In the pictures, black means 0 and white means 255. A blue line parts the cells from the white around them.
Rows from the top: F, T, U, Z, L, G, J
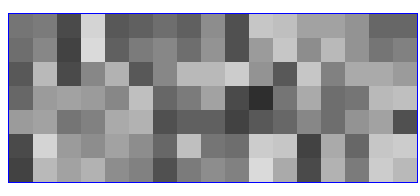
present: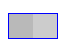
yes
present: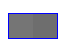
yes
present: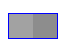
yes

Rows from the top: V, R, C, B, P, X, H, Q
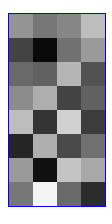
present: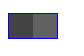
yes
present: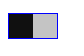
yes
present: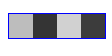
yes
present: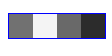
no
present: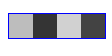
no
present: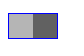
no
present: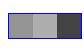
no

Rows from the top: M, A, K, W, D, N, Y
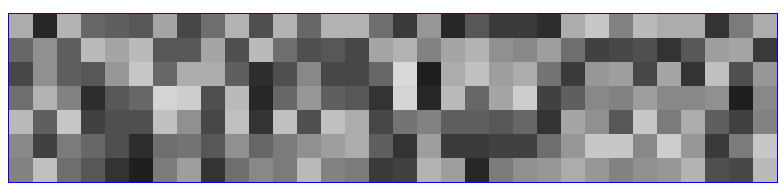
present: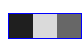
no
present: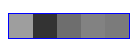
no
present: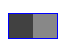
no
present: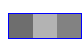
yes
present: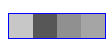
no

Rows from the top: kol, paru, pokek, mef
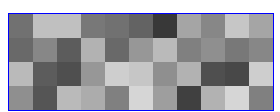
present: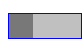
no
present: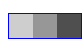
no
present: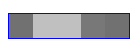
yes

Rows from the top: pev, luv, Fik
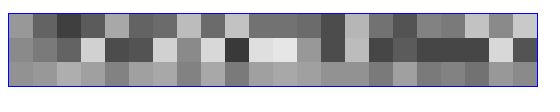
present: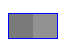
no
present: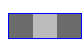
yes
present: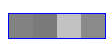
yes
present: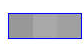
no
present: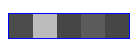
yes
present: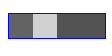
no

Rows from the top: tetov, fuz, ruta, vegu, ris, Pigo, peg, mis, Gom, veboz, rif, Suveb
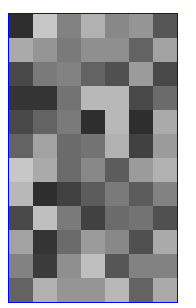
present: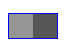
yes
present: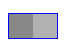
no

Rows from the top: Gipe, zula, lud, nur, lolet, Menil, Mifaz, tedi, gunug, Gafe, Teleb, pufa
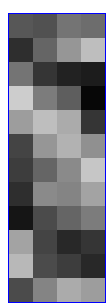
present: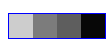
yes
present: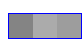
yes
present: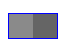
no
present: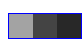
yes
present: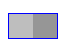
no
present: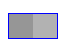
yes
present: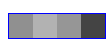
no

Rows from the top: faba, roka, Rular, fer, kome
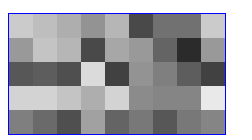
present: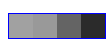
no
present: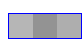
no
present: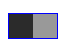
yes
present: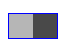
yes
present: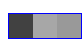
no

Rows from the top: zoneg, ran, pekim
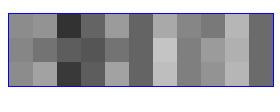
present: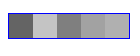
no
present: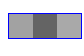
no
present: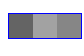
no
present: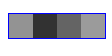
yes
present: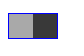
no
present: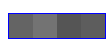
no
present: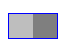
yes

